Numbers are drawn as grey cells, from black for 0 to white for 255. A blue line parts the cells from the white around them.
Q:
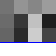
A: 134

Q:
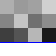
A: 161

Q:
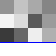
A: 169

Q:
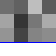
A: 190

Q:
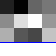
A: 101

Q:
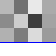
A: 233
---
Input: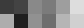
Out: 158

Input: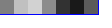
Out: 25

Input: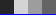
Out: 157

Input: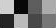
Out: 93

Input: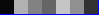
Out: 144

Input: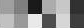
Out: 199

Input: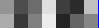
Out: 43
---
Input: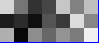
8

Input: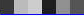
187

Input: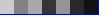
130

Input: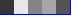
232

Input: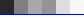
127

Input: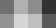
213

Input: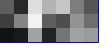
26

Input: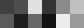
30

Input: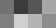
208

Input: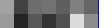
37
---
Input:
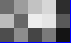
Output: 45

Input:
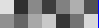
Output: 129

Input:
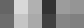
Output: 156

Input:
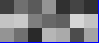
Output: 48

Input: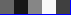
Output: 64

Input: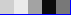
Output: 120

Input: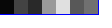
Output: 224

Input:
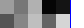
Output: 20
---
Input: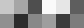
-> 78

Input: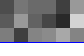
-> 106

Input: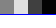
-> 64

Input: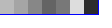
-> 135

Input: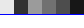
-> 155

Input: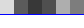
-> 56
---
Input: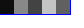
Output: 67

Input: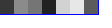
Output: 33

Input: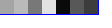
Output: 226

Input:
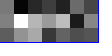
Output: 154

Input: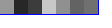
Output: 200

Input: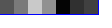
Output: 145

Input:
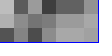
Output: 124

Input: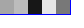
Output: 23

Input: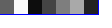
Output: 68
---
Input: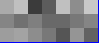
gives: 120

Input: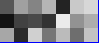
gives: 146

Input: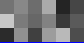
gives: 57

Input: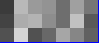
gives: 193

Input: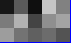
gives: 143

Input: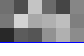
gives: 190
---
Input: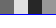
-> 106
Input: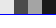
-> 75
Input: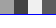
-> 93
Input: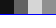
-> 98
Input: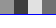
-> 113
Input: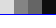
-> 101
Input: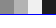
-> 137
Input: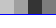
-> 124
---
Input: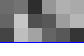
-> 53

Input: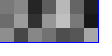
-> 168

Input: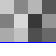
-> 105

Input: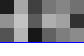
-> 139

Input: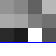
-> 81

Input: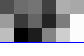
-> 252

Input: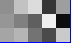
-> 202

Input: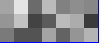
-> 180
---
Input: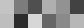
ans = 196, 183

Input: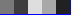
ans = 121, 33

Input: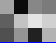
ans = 164, 179

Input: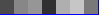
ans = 75, 121

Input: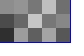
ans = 141, 87

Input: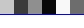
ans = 200, 109

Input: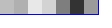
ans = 190, 155

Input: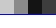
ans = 202, 61
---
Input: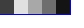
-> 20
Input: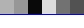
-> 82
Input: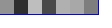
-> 126
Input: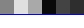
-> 46
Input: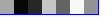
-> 147
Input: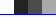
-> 169
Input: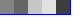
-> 61
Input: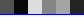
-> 35
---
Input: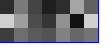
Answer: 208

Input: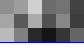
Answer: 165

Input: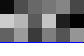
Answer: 204

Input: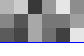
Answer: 134

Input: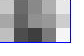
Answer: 167

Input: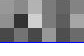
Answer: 144
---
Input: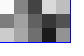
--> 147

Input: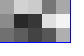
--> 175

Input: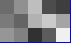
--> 240

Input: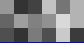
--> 59

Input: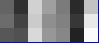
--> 251

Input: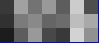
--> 145
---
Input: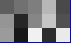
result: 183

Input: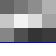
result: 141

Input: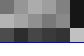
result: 129

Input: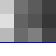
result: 91

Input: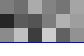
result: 117

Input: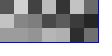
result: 195

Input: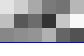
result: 115

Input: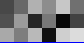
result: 199

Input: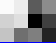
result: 91
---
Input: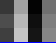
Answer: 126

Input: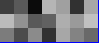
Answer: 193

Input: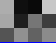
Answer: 61

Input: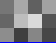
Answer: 84

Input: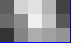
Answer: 88

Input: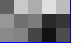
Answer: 54

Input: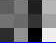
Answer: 160

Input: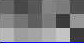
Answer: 151

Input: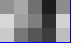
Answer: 209
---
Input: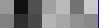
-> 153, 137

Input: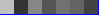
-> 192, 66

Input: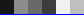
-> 22, 191

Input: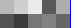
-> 185, 103

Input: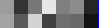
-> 156, 18

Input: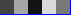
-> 67, 121
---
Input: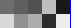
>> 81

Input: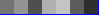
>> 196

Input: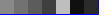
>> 190

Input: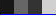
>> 102

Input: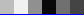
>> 9

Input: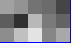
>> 115

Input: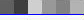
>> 152

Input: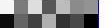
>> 188

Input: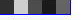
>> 77

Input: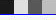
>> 223
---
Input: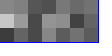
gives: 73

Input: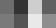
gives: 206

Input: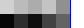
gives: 172

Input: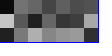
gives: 32

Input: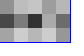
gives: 50

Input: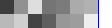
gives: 222

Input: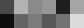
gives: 138

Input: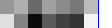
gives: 105
